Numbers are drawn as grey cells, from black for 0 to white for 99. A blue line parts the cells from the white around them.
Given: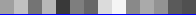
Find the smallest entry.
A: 22
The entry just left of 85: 40

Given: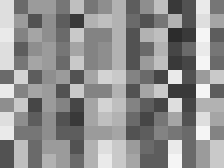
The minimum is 17
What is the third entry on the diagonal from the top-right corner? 22
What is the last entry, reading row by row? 78
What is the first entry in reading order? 86
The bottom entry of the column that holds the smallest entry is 95
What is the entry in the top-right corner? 46
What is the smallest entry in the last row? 32
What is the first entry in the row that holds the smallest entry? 91
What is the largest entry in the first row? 91
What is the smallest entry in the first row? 22
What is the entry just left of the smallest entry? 74
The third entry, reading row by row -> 60
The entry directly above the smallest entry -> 69

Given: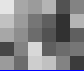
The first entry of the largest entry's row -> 89
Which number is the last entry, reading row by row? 23
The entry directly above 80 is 84
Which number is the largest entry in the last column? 70
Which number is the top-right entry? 51
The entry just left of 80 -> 42
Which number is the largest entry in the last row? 80
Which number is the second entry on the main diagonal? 60
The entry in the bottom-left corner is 60

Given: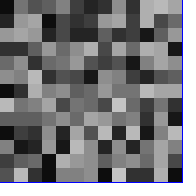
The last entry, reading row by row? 5
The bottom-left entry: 32
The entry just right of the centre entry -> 59
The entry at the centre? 41
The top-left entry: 5
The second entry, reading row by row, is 45
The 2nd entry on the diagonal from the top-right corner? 28
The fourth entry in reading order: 37
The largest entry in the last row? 76
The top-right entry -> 64
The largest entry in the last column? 72
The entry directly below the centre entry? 41
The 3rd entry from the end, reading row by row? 19
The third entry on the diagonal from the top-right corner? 9
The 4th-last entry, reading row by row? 19
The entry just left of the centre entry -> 37
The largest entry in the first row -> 72
